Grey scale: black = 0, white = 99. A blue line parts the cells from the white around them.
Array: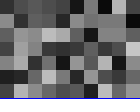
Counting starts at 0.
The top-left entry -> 19
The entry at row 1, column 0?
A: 54
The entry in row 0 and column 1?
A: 30
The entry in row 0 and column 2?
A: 34
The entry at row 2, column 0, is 37
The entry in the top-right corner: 26
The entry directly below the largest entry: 54
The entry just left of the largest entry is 30
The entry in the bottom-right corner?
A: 58
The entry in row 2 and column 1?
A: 58
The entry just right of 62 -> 51
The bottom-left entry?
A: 26

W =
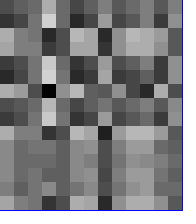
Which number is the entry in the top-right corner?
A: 49
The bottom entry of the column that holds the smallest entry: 20
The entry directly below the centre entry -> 27
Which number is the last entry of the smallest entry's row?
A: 30
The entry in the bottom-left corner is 64
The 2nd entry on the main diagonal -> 27
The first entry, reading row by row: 30
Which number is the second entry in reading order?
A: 37
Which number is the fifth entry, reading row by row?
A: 41
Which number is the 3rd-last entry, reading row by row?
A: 67
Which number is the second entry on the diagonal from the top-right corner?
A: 23
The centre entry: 37
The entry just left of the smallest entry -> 30
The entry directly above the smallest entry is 81
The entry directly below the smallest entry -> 71
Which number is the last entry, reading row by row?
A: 34
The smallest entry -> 1
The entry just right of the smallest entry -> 56
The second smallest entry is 12
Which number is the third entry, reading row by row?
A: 41

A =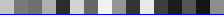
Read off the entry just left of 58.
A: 94
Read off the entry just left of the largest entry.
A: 40
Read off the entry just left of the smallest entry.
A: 33

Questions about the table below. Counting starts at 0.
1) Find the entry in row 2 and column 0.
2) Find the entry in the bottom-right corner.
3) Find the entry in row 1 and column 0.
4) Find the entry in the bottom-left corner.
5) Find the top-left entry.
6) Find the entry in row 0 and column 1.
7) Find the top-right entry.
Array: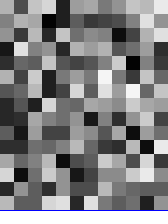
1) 57
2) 57
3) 50
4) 72
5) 69
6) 30
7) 91

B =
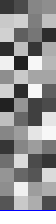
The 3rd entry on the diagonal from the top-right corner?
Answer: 37
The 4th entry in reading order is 55
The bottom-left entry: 33
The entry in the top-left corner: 21
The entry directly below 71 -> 64
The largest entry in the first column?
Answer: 93
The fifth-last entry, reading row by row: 67
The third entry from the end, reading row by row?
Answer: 78
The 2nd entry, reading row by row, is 29
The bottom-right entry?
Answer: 29
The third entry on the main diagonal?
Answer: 46
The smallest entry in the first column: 13

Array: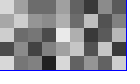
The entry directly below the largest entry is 62
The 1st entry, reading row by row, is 84
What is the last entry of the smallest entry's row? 80
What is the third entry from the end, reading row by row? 58
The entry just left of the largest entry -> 29
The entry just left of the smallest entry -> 50
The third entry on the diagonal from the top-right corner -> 22
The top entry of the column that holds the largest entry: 62
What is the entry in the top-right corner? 35
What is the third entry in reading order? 42
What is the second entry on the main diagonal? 80
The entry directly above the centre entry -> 68
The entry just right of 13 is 84

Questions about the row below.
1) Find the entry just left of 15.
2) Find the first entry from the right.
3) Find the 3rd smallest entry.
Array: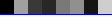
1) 22
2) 80
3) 15

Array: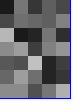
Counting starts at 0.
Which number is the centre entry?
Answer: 24
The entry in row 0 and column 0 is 10
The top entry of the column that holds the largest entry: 21
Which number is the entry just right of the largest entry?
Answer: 14
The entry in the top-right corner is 28
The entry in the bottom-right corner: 68
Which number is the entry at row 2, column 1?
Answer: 10
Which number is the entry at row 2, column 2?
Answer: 14
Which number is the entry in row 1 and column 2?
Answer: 40
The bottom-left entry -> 54

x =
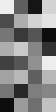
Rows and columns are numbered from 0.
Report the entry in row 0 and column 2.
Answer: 8
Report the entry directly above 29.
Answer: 92
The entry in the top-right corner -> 82
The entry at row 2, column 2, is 33
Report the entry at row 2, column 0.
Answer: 46
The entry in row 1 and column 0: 29
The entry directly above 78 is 22
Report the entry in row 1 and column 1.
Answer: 67
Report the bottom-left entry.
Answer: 5
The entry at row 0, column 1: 37

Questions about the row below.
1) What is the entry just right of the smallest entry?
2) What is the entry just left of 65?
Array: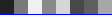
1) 47
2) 37

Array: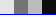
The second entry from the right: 73
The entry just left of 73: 45
